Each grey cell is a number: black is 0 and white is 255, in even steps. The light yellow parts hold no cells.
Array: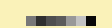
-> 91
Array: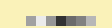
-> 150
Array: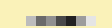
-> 144
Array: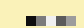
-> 123
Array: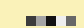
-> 103
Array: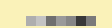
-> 134
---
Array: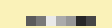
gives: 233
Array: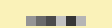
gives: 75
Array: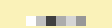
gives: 64
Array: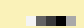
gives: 57
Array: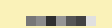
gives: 47
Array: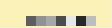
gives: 167
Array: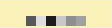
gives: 28
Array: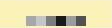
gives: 125
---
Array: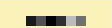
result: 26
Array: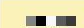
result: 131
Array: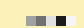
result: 161
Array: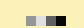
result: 150
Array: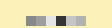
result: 137
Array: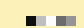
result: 14
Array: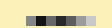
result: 134
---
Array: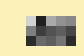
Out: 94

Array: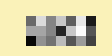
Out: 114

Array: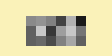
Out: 75

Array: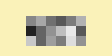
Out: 158

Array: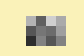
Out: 86

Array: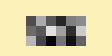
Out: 5

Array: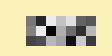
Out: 184

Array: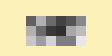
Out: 211
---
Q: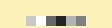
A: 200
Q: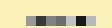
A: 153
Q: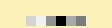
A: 211
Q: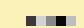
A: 58
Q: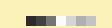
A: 43
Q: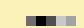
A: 110
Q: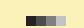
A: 35
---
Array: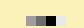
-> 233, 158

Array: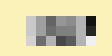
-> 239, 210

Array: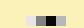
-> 230, 184

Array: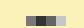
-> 198, 121

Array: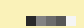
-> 245, 131

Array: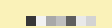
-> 242, 233

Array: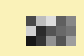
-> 221, 209
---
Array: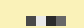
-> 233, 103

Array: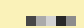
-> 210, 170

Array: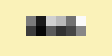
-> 250, 208

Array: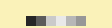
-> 233, 202

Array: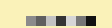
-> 214, 194

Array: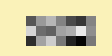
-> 233, 213

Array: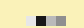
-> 231, 186
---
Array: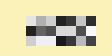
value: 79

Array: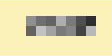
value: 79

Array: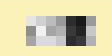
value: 36

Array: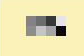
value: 56

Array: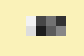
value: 114

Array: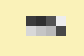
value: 83

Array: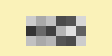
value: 224

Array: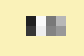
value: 120

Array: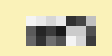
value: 203

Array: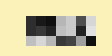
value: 34
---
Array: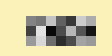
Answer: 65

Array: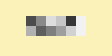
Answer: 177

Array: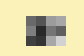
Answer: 126

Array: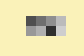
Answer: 152

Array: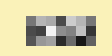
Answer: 75

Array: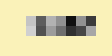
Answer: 208

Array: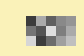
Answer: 117

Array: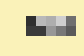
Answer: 58

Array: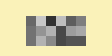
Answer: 114

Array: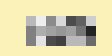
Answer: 128
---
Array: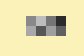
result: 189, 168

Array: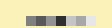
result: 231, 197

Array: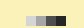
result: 213, 166

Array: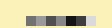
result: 218, 154

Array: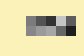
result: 197, 166

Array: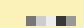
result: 237, 205

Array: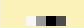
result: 247, 152

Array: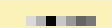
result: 218, 199

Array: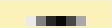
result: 234, 168
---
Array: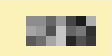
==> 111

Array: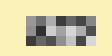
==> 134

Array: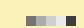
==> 171

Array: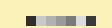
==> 154

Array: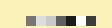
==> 118

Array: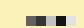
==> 98

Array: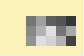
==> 147
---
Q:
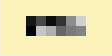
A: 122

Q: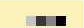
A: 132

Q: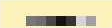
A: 214

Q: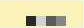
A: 91

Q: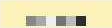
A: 188

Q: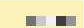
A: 62

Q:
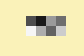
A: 98

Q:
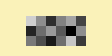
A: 197

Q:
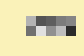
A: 189

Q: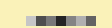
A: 176
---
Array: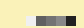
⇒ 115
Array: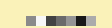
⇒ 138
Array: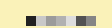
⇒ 155
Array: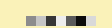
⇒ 140
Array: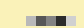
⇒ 131
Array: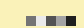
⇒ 116
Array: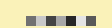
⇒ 113
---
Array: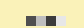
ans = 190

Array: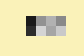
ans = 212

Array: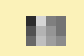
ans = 191

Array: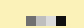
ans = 190

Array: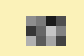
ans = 90

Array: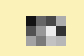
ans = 122
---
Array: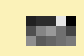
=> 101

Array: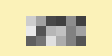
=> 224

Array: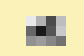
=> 135

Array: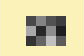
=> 192

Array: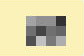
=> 121

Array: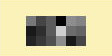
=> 80

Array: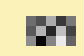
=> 132
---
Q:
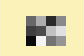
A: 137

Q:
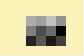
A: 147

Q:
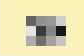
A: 206

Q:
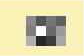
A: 95

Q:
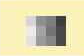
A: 61

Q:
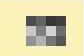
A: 64

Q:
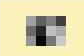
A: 63
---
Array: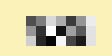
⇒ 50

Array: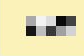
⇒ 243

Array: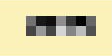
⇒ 25

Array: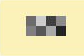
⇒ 204

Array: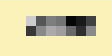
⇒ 86

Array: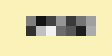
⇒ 19
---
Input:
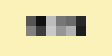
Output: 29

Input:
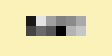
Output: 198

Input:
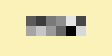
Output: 216

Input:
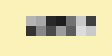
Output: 201

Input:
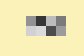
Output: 155

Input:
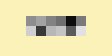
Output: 225

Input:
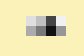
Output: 150
